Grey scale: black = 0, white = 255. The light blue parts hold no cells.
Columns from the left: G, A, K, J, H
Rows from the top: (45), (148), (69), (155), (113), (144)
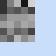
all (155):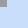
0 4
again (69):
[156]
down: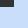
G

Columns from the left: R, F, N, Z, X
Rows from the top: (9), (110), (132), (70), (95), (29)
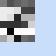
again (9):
[97]
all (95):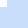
0 2 3 4
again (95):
[251]
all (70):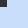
0 1 2

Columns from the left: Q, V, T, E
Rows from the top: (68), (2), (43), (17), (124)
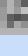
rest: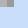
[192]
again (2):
[154]
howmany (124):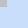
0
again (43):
[95]

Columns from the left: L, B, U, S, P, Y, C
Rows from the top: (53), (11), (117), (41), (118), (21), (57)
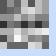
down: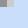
Y
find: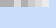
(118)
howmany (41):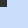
3
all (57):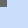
1 2 3 6
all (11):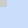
3

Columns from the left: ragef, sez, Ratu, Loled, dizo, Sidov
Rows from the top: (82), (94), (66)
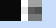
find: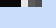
(94)
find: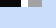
(82)
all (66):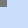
4 5

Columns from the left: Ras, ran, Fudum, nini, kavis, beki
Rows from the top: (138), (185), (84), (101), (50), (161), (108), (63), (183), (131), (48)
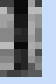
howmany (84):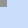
1
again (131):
[160]
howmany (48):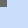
0
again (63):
[121]
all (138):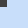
0 1 5
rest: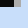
[160]
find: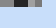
(161)

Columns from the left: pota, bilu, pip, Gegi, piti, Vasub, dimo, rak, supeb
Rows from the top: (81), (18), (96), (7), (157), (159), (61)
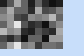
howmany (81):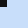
1
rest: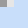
[ 86  43  59  17 100 139]
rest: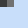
[113 100]

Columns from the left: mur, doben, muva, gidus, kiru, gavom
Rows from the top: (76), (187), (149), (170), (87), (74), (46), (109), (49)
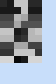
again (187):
[25]
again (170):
[82]
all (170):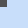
0 1 3 4 5
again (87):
[197]
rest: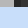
[183 183]
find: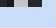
(76)
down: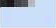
kiru

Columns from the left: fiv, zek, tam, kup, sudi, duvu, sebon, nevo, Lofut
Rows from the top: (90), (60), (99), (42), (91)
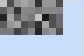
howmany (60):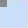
6
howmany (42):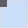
2
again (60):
[135]
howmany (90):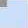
4
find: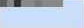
(60)

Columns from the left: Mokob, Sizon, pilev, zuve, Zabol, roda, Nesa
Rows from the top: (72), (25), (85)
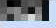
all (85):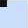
6
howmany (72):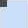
3
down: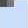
roda
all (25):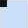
4 6

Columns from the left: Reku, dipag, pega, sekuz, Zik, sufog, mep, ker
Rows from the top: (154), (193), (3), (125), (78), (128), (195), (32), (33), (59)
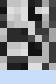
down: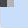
mep
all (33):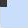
1 2 3 7
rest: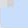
[223  18 210 223  57]
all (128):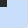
1 2 3
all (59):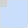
0
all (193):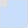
1 3 6
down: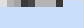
mep

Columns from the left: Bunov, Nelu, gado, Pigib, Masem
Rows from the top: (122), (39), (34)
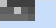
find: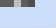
(39)
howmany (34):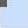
1
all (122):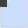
1 2 3 4
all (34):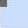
0 1 2 3

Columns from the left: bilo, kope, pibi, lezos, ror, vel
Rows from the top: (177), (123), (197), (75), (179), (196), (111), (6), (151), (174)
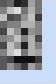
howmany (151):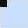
3
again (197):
[192]
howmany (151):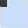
1
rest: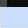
[59]
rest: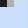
[130]
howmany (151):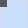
1
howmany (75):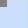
3

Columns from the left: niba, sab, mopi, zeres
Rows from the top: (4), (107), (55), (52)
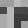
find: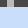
(107)
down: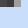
zeres
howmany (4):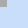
1
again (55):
[60]
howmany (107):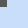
0

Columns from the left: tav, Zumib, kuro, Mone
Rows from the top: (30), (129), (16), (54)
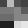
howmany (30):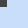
2
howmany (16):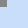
2
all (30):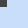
0 3
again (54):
[30]

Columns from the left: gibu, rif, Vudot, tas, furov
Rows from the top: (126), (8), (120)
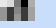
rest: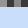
[161]
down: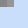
Vudot

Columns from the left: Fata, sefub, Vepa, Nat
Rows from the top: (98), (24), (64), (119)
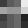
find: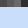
(119)
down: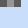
sefub
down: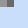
Vepa
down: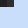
Nat

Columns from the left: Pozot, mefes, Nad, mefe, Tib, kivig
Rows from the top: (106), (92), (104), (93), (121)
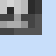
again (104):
[68]
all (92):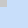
0 2
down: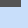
kivig
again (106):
[200]
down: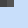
Tib
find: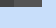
(121)

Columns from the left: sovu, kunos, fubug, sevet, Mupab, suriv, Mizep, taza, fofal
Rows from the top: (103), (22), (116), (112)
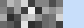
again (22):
[171]
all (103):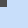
7
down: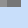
taza
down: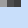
fubug
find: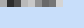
(116)

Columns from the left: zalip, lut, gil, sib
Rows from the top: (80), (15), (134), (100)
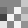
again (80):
[134]
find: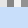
(100)
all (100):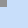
3
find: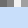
(15)
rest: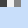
[199]
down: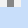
gil

